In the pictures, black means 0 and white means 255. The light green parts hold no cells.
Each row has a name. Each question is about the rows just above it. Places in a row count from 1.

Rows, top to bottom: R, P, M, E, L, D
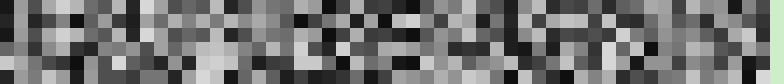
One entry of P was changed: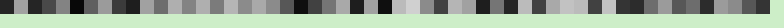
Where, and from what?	6, [15]
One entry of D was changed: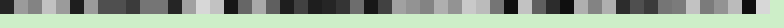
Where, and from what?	3, [123]
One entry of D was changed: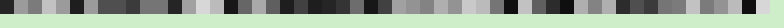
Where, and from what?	16, [194]
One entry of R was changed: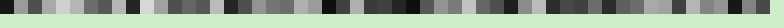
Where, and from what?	51, [139]
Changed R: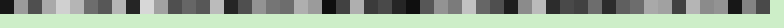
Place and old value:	28, [65]
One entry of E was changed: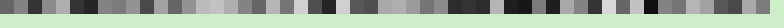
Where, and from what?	11, [79]
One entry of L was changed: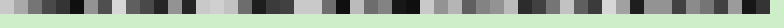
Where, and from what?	46, [23]

